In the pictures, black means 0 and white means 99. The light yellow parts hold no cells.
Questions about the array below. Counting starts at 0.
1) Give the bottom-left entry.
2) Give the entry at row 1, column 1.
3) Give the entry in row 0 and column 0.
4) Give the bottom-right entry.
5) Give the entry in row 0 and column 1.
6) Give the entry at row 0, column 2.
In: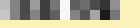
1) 77
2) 51
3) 73
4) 46
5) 51
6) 29

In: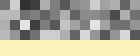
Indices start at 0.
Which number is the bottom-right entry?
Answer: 34
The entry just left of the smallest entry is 80
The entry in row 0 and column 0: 44
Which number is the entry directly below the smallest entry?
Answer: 44
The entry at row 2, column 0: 68
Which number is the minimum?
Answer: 19
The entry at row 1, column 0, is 72
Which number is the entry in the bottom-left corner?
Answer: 72
